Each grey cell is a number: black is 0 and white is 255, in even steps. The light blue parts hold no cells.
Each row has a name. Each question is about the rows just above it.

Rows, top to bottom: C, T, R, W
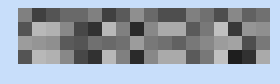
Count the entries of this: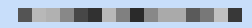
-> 16
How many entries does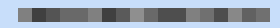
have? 18
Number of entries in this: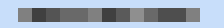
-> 13
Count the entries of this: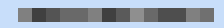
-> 14
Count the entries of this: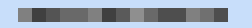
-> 15

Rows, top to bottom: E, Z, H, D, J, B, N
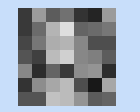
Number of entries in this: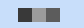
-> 3
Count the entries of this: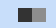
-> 2
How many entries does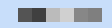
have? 6

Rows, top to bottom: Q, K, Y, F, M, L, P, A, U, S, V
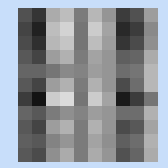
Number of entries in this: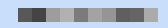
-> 10
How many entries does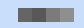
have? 4
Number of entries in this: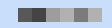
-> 6
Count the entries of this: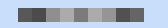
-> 9
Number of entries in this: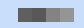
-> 4
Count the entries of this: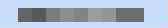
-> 9
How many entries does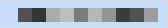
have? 10

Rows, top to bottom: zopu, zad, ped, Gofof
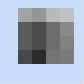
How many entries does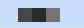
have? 3
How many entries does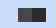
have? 2
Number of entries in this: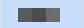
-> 3
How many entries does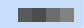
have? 4

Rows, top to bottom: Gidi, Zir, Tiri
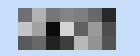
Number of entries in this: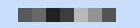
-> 7
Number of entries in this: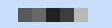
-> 5
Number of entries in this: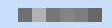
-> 6
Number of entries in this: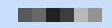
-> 6
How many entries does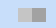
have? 2
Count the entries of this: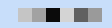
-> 6
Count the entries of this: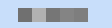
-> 5

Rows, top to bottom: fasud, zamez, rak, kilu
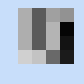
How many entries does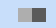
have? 2
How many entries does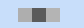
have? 3
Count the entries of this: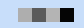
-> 4
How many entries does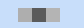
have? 3
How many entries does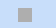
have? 1

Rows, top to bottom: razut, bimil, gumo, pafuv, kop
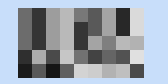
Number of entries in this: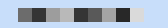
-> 9
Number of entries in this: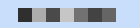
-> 7
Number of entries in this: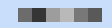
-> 6
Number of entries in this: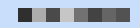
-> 8
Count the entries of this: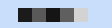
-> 5
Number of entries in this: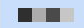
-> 4
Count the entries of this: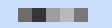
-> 5

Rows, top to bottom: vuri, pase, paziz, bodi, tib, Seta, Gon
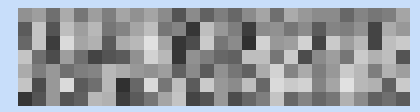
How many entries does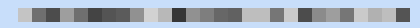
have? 28
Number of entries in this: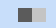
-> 2
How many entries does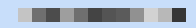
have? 12
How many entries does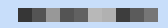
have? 10
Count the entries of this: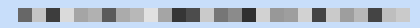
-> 28

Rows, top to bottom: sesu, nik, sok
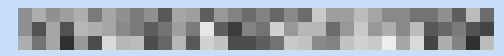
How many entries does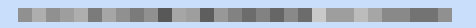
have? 31
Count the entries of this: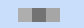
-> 3
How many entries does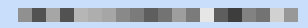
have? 20
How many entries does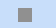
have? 1
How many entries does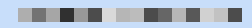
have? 16
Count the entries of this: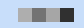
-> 4
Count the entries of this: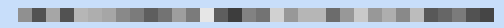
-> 34

